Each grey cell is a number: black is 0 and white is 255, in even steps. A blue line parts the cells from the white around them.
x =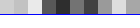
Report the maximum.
234
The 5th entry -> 46

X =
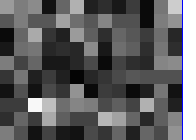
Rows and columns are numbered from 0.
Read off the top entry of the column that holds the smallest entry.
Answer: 177
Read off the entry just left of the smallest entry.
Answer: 32
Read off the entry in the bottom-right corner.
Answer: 147
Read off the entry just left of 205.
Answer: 118
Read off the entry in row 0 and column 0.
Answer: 155
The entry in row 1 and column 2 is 87
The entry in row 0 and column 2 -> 139
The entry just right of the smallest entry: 39
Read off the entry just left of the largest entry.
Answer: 60
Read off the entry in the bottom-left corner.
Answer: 125
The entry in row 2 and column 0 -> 10
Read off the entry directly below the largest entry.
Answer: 60
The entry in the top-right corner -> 205
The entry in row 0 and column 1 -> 125
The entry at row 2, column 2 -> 170
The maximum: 248
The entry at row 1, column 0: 87
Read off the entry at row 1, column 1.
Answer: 125

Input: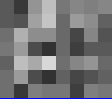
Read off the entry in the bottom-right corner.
119
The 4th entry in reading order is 190
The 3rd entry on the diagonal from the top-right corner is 70
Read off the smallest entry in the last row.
56
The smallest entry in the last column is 83
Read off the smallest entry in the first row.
56
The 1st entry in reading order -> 89
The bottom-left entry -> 111
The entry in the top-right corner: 134
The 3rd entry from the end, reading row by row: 62
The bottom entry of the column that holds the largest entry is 119
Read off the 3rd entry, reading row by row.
148
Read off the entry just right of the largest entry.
111
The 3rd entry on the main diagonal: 141
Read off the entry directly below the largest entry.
50
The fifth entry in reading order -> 119
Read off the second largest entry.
196
